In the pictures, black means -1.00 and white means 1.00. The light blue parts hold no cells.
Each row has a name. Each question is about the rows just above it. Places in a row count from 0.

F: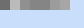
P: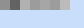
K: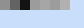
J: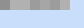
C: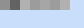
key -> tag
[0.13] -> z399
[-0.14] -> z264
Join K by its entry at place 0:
z399
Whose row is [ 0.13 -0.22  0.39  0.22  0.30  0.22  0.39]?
C
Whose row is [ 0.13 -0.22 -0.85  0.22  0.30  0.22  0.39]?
K
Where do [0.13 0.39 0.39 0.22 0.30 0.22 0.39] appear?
J

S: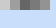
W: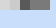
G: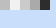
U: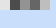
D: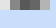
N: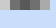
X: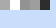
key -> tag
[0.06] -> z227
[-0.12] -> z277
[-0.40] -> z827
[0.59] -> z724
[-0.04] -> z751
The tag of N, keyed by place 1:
z277
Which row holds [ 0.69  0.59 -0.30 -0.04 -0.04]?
W
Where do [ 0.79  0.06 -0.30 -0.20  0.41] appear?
D
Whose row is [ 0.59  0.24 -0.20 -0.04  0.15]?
S
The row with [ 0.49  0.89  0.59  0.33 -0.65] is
G

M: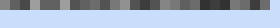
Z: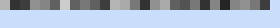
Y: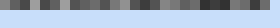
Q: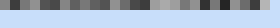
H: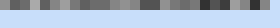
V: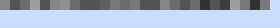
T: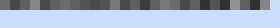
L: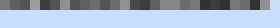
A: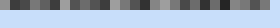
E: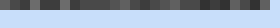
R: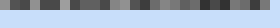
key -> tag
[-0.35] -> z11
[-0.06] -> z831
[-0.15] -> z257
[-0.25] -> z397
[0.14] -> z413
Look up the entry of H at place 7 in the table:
z831
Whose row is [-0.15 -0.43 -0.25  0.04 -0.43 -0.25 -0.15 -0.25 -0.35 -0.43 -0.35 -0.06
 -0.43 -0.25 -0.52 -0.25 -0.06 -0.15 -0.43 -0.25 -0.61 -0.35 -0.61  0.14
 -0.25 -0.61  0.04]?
T
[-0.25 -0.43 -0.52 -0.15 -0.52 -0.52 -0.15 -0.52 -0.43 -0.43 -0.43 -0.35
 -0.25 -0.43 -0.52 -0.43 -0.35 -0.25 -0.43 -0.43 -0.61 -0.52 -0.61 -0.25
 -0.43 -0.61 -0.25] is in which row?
E
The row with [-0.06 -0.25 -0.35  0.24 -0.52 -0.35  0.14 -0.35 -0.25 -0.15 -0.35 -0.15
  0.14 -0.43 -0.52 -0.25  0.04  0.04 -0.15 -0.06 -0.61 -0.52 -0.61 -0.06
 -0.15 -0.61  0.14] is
L
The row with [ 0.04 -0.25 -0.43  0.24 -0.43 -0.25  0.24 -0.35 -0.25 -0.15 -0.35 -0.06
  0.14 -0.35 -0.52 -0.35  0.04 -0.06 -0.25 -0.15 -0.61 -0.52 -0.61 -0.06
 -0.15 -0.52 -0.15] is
Y
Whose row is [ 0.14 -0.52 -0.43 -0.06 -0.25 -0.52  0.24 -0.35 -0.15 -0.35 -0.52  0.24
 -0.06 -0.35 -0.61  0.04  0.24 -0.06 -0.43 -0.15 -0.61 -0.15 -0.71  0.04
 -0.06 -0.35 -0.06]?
A

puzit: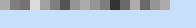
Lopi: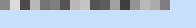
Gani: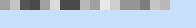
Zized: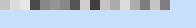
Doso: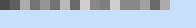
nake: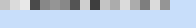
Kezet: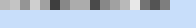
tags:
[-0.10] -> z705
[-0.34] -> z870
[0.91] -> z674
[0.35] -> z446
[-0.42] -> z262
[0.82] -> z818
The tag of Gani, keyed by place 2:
z870
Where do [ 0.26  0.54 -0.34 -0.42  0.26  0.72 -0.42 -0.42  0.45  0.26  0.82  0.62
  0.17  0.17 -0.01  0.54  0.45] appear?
Gani
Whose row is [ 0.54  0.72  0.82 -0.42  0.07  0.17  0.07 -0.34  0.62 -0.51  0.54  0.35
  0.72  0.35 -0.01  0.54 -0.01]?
Zized
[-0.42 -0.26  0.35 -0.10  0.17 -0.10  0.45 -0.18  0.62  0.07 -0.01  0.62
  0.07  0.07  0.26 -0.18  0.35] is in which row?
Doso
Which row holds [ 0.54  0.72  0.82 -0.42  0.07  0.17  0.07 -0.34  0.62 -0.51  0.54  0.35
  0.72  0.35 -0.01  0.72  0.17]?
nake
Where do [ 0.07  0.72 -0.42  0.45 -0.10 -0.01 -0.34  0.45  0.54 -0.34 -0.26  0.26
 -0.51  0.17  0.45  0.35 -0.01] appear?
Lopi

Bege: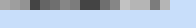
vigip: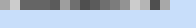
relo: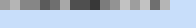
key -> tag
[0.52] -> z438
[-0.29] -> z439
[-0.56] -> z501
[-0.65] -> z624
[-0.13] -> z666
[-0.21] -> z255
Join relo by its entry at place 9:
z501
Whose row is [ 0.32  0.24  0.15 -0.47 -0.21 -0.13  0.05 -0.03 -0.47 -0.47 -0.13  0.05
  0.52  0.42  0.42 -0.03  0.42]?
Bege
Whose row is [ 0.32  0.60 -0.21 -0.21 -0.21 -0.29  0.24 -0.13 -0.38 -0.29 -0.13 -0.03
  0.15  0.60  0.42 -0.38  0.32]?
vigip

